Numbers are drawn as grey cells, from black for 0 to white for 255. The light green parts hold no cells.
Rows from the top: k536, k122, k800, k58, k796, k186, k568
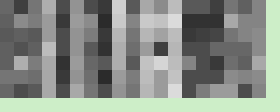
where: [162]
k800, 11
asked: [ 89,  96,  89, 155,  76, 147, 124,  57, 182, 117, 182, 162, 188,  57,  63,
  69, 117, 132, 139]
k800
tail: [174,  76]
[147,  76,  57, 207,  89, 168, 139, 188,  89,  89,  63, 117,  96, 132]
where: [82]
k58, 1
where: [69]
k800, 15

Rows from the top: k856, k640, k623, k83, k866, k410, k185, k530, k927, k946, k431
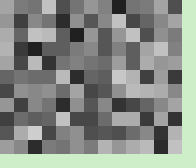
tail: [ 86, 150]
[193,  79, 144, 123]
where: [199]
k410, 8
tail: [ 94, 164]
[193, 129]

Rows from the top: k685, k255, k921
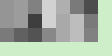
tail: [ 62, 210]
[169, 189, 122]
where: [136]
k921, 3
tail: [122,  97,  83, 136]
[169, 189, 129]

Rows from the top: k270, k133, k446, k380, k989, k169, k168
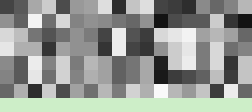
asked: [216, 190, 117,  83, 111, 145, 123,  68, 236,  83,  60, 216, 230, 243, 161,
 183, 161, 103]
k446
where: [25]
k169, 11
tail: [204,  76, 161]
[111, 183, 123, 210, 175, 249, 183, 153, 196,  60, 236, 103]
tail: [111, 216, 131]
[145, 138, 117, 103, 145,  19,  76,  89,  89, 204,  52,  19]
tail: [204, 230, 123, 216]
[111, 131]
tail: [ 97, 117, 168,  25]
[ 60,  76,  97, 190,  60, 196]

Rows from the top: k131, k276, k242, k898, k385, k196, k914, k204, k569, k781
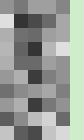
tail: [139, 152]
[167, 127]
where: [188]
k569, 2
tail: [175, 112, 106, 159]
[167]
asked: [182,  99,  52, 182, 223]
k898
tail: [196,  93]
[ 74, 196, 217]
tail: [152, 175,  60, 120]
[146]
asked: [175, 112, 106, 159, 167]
k242

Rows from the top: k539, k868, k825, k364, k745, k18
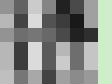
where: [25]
k868, 5
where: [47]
k825, 6
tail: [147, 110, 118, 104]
[74, 33, 47]
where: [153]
k18, 6
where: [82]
k868, 3
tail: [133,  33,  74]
[160]
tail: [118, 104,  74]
[33, 47]

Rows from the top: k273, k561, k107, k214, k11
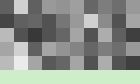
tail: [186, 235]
[165,  89, 102, 165,  82, 173,  82,  63]
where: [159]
k273, 5
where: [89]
k11, 3
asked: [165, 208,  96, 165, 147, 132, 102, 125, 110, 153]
k214
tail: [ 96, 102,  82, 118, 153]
[208, 139,  82, 165]

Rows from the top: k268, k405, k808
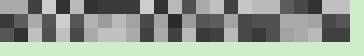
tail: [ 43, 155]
[ 86,  93, 163,  73,  80,  80, 170, 170, 163,  73,  86]
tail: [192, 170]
[ 65, 170,  65, 185,  58,  65, 185,  73,  58,  80, 163, 170, 185,  65,  65]
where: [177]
k405, 6
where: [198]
k268, 17
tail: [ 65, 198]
[185, 185,  93,  73,  50, 192, 192]

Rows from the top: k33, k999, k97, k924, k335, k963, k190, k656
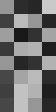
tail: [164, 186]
[44]
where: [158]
k97, 0
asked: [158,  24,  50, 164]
k97
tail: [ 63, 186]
[150,  38]

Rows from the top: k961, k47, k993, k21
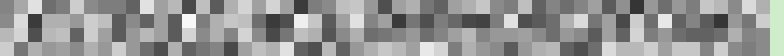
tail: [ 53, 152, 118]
[205]
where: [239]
k47, 21
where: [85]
k993, 23
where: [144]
k961, 44
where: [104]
k47, 32
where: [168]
k961, 1

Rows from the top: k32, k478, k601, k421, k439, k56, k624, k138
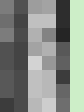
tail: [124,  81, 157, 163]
[45]
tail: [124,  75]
[177, 131,  37]

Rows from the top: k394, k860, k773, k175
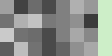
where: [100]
k175, 4
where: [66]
k394, 1
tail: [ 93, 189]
[114,  74, 100, 144, 168]
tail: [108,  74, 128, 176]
[152]

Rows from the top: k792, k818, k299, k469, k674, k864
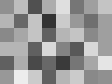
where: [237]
k864, 1
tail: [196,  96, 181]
[196, 137, 159]
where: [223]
k792, 4
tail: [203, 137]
[144]
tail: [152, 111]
[159]
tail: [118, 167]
[229]
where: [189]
k792, 1

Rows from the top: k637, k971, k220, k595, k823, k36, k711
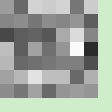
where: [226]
k36, 2
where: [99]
k220, 2
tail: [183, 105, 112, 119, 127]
[127,  79]
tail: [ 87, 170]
[219, 134]
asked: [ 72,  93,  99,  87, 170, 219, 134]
k220
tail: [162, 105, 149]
[156, 149]
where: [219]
k220, 5

